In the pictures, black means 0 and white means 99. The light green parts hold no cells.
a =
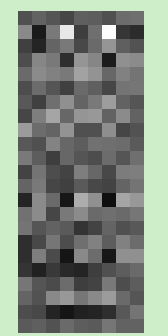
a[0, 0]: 31
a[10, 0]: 47
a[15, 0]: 45
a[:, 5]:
[36, 43, 41, 52, 57, 37, 47, 59, 31, 44, 30, 40, 28, 56, 41, 26, 50, 42, 24, 26, 53, 14, 35]
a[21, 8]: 45
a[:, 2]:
[33, 47, 39, 47, 50, 33, 43, 64, 39, 51, 24, 30, 27, 41, 27, 38, 46, 29, 22, 29, 53, 14, 32]
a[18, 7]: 36
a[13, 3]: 9
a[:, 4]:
[37, 24, 28, 58, 63, 41, 39, 58, 31, 36, 33, 49, 35, 67, 54, 20, 43, 53, 14, 24, 46, 13, 36]
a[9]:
[34, 31, 51, 40, 36, 44, 43, 42, 35]
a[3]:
[30, 52, 47, 18, 58, 52, 11, 56, 54]
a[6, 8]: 33
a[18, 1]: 13
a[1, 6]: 98
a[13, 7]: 64
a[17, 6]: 9
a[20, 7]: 41
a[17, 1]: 49
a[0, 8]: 43
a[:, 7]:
[42, 21, 37, 56, 50, 45, 38, 54, 27, 42, 33, 48, 39, 64, 41, 31, 50, 56, 36, 30, 41, 34, 38]
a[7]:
[27, 49, 64, 40, 58, 59, 38, 54, 38]
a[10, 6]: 42
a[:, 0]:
[31, 53, 25, 30, 41, 30, 34, 27, 60, 34, 47, 26, 39, 14, 44, 45, 18, 18, 20, 46, 39, 30, 35]
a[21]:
[30, 28, 14, 8, 13, 14, 18, 34, 45]
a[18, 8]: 41
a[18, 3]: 16

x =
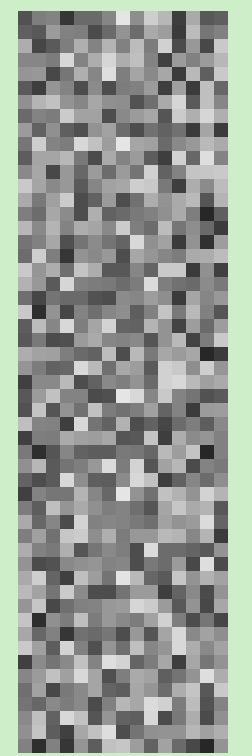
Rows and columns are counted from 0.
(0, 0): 32
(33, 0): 38
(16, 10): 63
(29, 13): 36
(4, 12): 72
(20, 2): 45
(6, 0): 56
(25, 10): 81
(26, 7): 49
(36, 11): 57
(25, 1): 48
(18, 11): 78
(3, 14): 71
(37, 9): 59
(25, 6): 43
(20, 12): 64
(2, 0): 67
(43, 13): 46
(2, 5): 51
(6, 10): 66
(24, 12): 65
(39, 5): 58
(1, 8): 42
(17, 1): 80
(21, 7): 55
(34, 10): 75
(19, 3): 83
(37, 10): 72
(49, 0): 45
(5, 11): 62
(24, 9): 47
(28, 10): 39
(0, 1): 49
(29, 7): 69
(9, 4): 84
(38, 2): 47
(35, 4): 66
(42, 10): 60
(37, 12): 52
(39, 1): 29

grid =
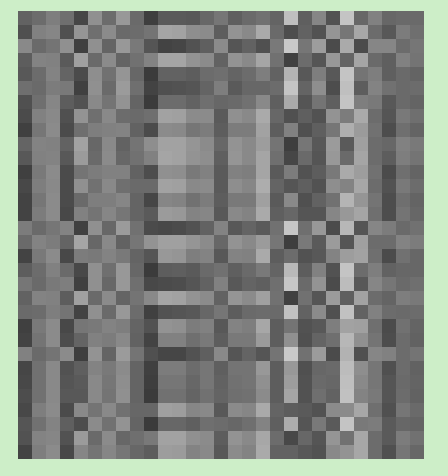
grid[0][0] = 38
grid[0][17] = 44
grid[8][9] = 29
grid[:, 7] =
[59, 41, 59, 39, 58, 60, 57, 42, 51, 38, 40, 50, 43, 52, 46, 60, 38, 47, 59, 59, 39, 59, 49, 53, 60, 54, 55, 56, 44, 57, 40, 46]
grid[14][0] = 26
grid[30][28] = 44
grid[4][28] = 39
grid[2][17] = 31
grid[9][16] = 53
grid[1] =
[31, 50, 52, 31, 58, 43, 54, 41, 42, 45, 64, 63, 55, 54, 36, 57, 53, 66, 41, 30, 38, 32, 58, 46, 65, 42, 34, 48, 43]
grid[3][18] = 44
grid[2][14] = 54
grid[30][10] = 63
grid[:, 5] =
[56, 43, 56, 41, 55, 56, 53, 43, 49, 40, 41, 48, 44, 49, 45, 56, 40, 47, 56, 56, 41, 56, 47, 50, 57, 51, 53, 53, 45, 54, 41, 45]
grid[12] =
[28, 49, 53, 29, 56, 44, 53, 43, 41, 41, 63, 62, 53, 54, 35, 55, 52, 67, 39, 33, 37, 32, 55, 51, 65, 42, 32, 47, 42]
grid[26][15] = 44
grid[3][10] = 64
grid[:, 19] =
[74, 30, 78, 25, 70, 76, 66, 31, 50, 24, 27, 48, 33, 53, 40, 77, 24, 42, 72, 77, 25, 75, 45, 56, 78, 59, 61, 64, 36, 67, 28, 38]
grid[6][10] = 42
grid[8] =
[25, 46, 54, 29, 43, 49, 50, 51, 38, 29, 54, 53, 46, 48, 36, 48, 48, 63, 36, 50, 31, 37, 46, 68, 60, 44, 30, 43, 39]
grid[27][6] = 45
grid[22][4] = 46
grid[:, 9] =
[24, 45, 33, 51, 23, 26, 23, 43, 29, 55, 50, 30, 41, 27, 35, 29, 57, 33, 23, 28, 53, 25, 32, 26, 31, 25, 24, 23, 40, 23, 47, 36]
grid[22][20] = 32
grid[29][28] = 39
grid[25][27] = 42
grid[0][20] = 37
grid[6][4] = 32
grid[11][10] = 56
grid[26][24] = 53
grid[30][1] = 51
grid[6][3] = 36
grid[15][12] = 32
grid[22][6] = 51
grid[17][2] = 54
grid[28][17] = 66
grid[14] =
[26, 48, 54, 28, 50, 45, 52, 46, 39, 35, 60, 59, 51, 52, 34, 53, 51, 66, 37, 40, 33, 33, 52, 59, 64, 43, 30, 45, 40]
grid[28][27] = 46

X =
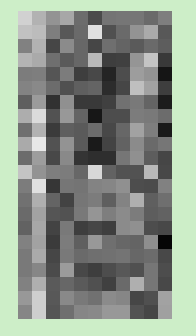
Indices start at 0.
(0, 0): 81
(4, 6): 14
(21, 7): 59
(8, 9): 49
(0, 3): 65
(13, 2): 39
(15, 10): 28
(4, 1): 49
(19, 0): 50
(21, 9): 27
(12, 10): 50
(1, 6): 31
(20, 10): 63
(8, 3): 37
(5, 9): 63
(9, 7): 38
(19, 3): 40
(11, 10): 28
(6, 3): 56
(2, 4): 40
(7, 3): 59
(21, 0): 52
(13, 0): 44
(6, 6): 25
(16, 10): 2
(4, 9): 57
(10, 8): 56
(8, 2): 23
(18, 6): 30
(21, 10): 62
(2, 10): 36
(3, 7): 25
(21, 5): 53
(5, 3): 31
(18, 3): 60
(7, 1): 85
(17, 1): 66
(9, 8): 54
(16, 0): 50

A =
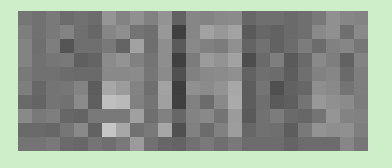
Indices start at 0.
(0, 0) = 46
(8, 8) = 44
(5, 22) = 53
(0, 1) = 44
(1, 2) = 47
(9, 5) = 45
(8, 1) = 41
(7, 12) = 51
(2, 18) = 38
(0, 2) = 47
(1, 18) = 38
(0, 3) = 42
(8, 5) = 38
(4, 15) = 56
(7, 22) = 58
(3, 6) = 54
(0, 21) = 47
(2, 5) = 43
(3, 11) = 25
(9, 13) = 47
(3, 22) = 49
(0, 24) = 51
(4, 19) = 36
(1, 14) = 59
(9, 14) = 43
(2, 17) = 44
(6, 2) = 45
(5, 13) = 54
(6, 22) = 56
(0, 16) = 40
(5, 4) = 51
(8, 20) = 47
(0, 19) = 41
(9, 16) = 42
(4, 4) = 41
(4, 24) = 49
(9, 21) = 42
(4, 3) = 42

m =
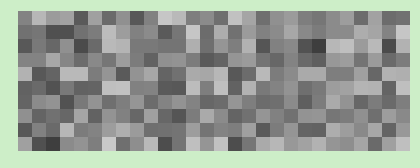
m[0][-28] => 51
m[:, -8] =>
[49, 53, 32, 41, 66, 43, 37, 57, 39, 63]
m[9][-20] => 55
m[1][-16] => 77
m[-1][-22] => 78
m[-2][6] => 61
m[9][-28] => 62
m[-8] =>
[34, 47, 40, 56, 29, 41, 72, 70, 47, 47, 45, 45, 68, 43, 58, 49, 69, 33, 50, 53, 32, 24, 71, 74, 60, 72, 29, 69]
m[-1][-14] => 75
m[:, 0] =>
[51, 44, 34, 51, 69, 38, 39, 56, 34, 62]
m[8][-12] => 62
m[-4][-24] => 47
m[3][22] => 59
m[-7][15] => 58
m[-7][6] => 46
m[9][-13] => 30
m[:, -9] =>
[60, 65, 53, 51, 54, 57, 54, 44, 58, 59]
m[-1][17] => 66
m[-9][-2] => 51
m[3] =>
[51, 51, 65, 52, 42, 53, 46, 61, 48, 38, 56, 57, 48, 35, 39, 58, 60, 45, 40, 51, 41, 37, 59, 61, 45, 60, 41, 48]
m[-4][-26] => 57
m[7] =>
[56, 39, 44, 40, 64, 38, 57, 50, 40, 62, 40, 33, 48, 66, 54, 39, 44, 58, 50, 44, 57, 58, 46, 48, 56, 43, 61, 53]
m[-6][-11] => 72
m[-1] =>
[62, 31, 24, 54, 57, 49, 78, 43, 55, 72, 30, 45, 74, 58, 75, 30, 46, 66, 71, 59, 63, 69, 58, 55, 64, 41, 62, 74]
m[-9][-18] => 35
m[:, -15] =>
[54, 42, 43, 35, 65, 49, 40, 66, 45, 58]
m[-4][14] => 42
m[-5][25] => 69

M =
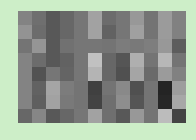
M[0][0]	51
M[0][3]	40
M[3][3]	38
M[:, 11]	[50, 50, 36, 45, 50, 61, 65, 26]
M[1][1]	42
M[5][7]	53
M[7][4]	46
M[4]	[51, 32, 46, 39, 46, 70, 40, 31, 64, 41, 60, 50]
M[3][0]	51
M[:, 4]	[46, 46, 46, 46, 46, 45, 45, 46]
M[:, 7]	[46, 46, 48, 33, 31, 53, 55, 34]
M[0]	[51, 43, 34, 40, 46, 63, 42, 46, 59, 45, 60, 50]
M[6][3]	47
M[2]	[45, 58, 34, 44, 46, 46, 45, 48, 47, 49, 59, 36]
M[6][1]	37
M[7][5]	63
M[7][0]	40
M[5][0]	51
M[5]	[51, 38, 64, 48, 45, 25, 45, 53, 31, 45, 14, 61]
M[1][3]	40
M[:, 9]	[45, 45, 49, 45, 41, 45, 45, 45]
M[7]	[40, 52, 34, 40, 46, 63, 43, 34, 59, 45, 73, 26]
